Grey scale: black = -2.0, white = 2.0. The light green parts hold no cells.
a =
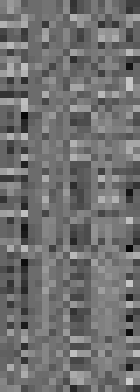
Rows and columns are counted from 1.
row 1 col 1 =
0.0
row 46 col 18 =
-0.3
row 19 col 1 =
-0.7
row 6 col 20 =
-0.4
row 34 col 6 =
-0.4
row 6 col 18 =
-0.1
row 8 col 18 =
0.1
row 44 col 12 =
0.0
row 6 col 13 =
-0.5
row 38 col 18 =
-0.1
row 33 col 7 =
0.1
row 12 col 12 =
0.0
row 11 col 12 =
-0.3
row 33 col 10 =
-0.1
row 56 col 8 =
-0.2
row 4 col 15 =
-1.2
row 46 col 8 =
-0.5
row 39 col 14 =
0.0
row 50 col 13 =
-0.7
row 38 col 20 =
-0.9
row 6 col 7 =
0.6
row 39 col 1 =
-0.8
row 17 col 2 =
-0.8
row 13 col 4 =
-0.2
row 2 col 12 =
-0.7
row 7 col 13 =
-0.4
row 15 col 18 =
-0.3
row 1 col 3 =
0.2
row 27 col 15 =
-0.7
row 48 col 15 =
0.0
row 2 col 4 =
-0.3
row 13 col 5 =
-0.3
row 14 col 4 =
-1.1
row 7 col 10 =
-0.1
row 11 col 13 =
-0.2
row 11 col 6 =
-0.3
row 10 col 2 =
0.7
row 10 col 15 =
0.0
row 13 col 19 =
1.1
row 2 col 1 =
-0.1

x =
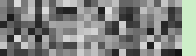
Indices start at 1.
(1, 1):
0.2
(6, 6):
-1.5
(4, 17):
-1.2
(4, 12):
0.9
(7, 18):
-0.1
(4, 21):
0.3
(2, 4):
0.0
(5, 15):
0.3
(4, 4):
-0.5
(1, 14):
-0.4
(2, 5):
1.1
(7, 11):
-0.9
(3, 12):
0.3
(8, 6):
-0.9
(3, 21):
0.3
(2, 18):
-0.9
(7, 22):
-1.5
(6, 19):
-0.9
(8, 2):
-0.4
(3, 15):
-0.9
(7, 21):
1.3
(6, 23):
-0.4
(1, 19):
-0.4
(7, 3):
-0.7
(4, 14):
0.7
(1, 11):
1.1
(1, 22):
0.7
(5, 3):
-1.3
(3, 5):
0.7
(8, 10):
0.2
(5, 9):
0.4
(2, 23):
0.7
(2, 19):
-1.2
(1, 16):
0.5
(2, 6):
-0.9

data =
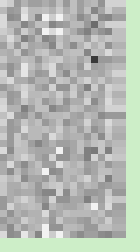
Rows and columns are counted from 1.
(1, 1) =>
1.4
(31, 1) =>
0.9
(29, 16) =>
1.3
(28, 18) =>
0.4
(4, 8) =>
0.1
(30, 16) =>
1.4
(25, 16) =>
1.0
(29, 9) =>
0.3
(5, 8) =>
1.4
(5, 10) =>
1.0
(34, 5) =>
0.9
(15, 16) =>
1.4
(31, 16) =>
0.5
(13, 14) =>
1.2
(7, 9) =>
1.1
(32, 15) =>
0.7
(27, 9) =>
1.2
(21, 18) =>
0.9
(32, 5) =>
0.9
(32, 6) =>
0.8
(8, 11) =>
1.0
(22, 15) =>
1.1
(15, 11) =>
0.7
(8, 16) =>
1.4
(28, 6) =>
0.4
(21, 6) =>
0.1
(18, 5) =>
0.8
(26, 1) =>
1.2
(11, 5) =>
0.8
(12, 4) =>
0.7
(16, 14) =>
0.6
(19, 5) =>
0.9
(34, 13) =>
0.5
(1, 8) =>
0.5
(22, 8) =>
0.6
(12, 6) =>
0.8
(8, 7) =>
1.1
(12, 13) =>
1.3

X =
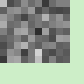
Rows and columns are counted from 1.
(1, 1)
1.0
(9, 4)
-0.5
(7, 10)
-0.4
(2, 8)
-0.8
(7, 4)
0.8
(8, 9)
-0.4
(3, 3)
-0.4
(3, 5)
-0.3
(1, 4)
0.2
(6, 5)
0.4
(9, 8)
0.0
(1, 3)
-0.5
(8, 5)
-0.1
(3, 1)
0.4
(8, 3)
0.1
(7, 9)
-0.5
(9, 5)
-0.1
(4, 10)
0.3
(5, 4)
0.6
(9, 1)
-1.1
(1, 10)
0.0
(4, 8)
0.0
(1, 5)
-0.3
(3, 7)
0.8
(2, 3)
0.3
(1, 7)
-1.1
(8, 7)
-0.6
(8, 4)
-1.0

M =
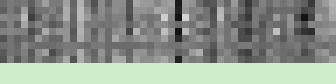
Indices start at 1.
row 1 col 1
-0.3
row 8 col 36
-1.0
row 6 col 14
-0.3
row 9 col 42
-0.2
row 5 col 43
-0.8
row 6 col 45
-0.5
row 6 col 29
0.3
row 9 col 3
-0.6
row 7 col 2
-0.2
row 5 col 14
-0.5
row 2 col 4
0.5
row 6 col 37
0.0
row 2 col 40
-0.3
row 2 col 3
-0.4
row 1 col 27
0.4
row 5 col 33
-0.2
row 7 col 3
-0.4
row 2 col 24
0.5
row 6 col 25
-0.1
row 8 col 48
-0.1
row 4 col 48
0.2
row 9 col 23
0.4
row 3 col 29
-0.3
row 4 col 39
-0.2
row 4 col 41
-0.4
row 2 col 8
0.0
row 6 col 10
0.3
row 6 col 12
0.7
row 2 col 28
0.0
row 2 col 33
-0.1
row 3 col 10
0.7
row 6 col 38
-0.5
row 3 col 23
-0.1
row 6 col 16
-0.3
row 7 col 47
-0.3
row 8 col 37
-0.2
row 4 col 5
-0.3
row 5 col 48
0.5
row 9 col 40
0.1
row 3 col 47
0.2

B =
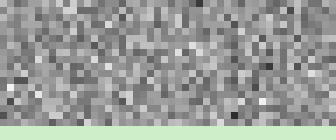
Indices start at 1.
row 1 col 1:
1.0
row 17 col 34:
-1.3
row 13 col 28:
0.4
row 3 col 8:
0.2
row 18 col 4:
0.8
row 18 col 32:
1.4
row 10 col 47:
0.2
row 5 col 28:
0.4
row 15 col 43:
0.7
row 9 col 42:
0.7
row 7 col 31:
1.1
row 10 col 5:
0.2
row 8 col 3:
0.5
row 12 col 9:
0.9
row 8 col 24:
-0.1
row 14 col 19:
1.3
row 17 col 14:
0.4
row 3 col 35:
0.4
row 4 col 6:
0.6
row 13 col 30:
-0.3
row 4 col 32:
0.5
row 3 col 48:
0.1
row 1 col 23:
0.5
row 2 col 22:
1.0
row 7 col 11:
-0.1
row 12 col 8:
0.4
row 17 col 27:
0.0
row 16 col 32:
0.2
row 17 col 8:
1.2
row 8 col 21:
-0.2
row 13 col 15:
0.6
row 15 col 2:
-0.8
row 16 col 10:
0.8
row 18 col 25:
0.9
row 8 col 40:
0.5
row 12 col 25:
0.5
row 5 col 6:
0.1
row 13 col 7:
0.7
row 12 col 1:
-0.2

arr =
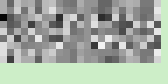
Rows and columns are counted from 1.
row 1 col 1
0.7
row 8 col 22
-0.1
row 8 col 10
0.2
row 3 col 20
0.2
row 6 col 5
-0.1
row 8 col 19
1.1
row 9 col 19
0.8
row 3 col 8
0.4
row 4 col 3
-0.4
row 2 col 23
1.6
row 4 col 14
1.5
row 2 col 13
0.3
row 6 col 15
0.4
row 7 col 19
-0.5
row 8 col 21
-0.1
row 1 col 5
0.7
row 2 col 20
0.2
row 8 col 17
0.0
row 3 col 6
1.1
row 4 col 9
-0.9
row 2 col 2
0.1
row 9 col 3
1.2
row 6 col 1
-0.2
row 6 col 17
0.8
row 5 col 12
0.0
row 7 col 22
-0.5
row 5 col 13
0.3
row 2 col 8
1.5
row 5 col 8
0.9
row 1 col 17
0.3
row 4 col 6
0.1
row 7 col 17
-0.7
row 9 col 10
0.2
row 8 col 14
0.2
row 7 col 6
0.2
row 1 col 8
1.0
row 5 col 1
1.3
